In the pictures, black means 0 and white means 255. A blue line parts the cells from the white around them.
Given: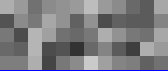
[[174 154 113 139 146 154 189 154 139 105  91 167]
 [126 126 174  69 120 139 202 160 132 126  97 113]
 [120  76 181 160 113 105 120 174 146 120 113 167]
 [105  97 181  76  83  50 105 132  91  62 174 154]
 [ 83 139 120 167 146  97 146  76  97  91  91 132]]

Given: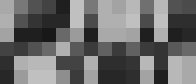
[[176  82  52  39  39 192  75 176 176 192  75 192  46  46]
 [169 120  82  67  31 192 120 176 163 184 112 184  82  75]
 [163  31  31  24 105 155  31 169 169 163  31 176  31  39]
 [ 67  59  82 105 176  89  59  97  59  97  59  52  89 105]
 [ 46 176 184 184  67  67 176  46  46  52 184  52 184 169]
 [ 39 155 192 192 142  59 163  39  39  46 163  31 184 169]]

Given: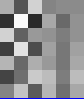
[[210  97 153 146 125 146]
 [181 105 174 153 119 168]
 [174  84 210 132 139 139]
 [132 195  91 181 111 168]
 [ 68 111 202 188 125 188]
 [ 62 226  76 161 119 161]
 [ 48 249  42 168 105 146]]

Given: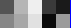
[[135 167 225  10 155]
 [ 84 181 239  58  26]]

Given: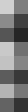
[[208 126]
 [201 113]
 [194 133]
 [180 119]
 [139  64]
 [ 99  51]
 [ 92  57]
 [ 85  38]]

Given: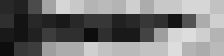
[[ 47  19  40  33  25  40  55  55  33  40  55  47  19  82 172 207]
 [ 40  33  75 164 214 200 180 186 180 207 172 200 200 214 214 194]
 [ 25  19  33  61  47  47  13  47  25  25  67 158 214 221 207 180]
 [ 13  55  61 158 172 172 207 194 186 186 194 194 221 180 172 186]]

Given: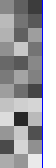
[[220  40 186]
 [194 207 213]
 [186 116  88]
 [178  96 158]
 [172 150 234]
 [158 110  68]
 [150 200  80]
 [144 200 116]
 [136  96  60]
 [122 164 129]
 [104  88 136]
 [ 74 213 144]]
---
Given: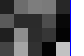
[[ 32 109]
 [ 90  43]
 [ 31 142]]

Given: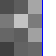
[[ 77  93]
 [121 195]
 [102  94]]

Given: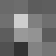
[[106 109]
 [112 206]
 [ 93 153]]

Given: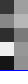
[[ 54 159]
 [135 183]
 [ 46 122]]

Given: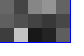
[[103  68]
 [ 95  80]
 [ 61 196]]

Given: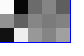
[[251   7]
 [146  97]
 [ 17 238]]

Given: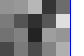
[[147 152]
 [123  84]
 [114 129]]

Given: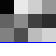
[[  4 233]
 [ 99 139]
 [129  79]]

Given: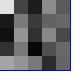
[[225  68]
 [ 25 122]
 [ 16 148]]
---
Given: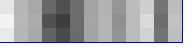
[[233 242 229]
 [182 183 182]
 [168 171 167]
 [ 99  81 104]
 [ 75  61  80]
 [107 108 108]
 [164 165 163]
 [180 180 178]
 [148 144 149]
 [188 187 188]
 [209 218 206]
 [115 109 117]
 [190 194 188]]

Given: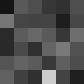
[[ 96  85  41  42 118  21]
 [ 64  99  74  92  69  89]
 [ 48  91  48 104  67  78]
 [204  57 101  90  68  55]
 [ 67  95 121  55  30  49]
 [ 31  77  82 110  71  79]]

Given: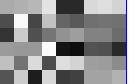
[[ 84 192 155  51  77 171]
 [203 114 152 203 249 176]
 [ 29 219 152  80  70 183]
 [215  77 251 117 194 227]
 [ 59 222  19 146 101  41]
 [ 65 211  13 158  89  41]
 [163 158  83 130 112 217]
 [163 156  80 130 115 222]
 [178 139  41 108 113 211]]

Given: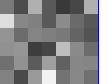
[[130 112 145 148 222 122]
 [ 74 146 149 108 135  76]
 [154  91  61 132 128 176]
 [242 159  70 127  89  89]
 [115  97 190 121 139  57]
 [136 135 138 100 106  71]
 [113 133 108  83  88 176]]

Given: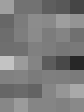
[[135 102 129 195 111 109 103 160]
 [155 106 131 155 112 126 124 114]
 [133  99 123 132 128 139 140 114]
 [133 134 127  92 125 124 137  94]
 [129 150 126  72 119 132 158  88]
 [137 169 123  39 121 112 148  69]]

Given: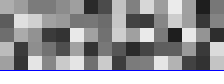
[[160 188 110  92 174]
 [ 53  59 171 223 157]
 [229 142 146 208 123]
 [135 114  59 161 123]
 [202  78  51 153 140]
 [229 162 233 118 159]
 [112  51 161 119  42]
 [203 120 113 108  75]
 [ 61  86 206 198 194]
 [123  42 160  66 128]
 [126  69 234  59 215]
 [229  94 122 134 157]
 [179  95  30 205 235]
 [ 66 154 232 159 160]
 [ 50  58 148  55  30]
 [196 219  45 132 119]]

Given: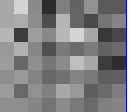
[[143 155 142 156 153 182 168 168]
 [142 104 153 103 176  59 172 211]
 [133 145 131 143 134 158 141 137]
 [116 129 103 118  80 136  76  44]
 [139 168 114 138 121 184 181 127]
 [121 153 131 190 108 212 101  99]
 [106  94 121 168 124 167  73 144]
 [129 106  94  60  99  56 117  90]
 [133 126  96  44 107  71 133  90]]
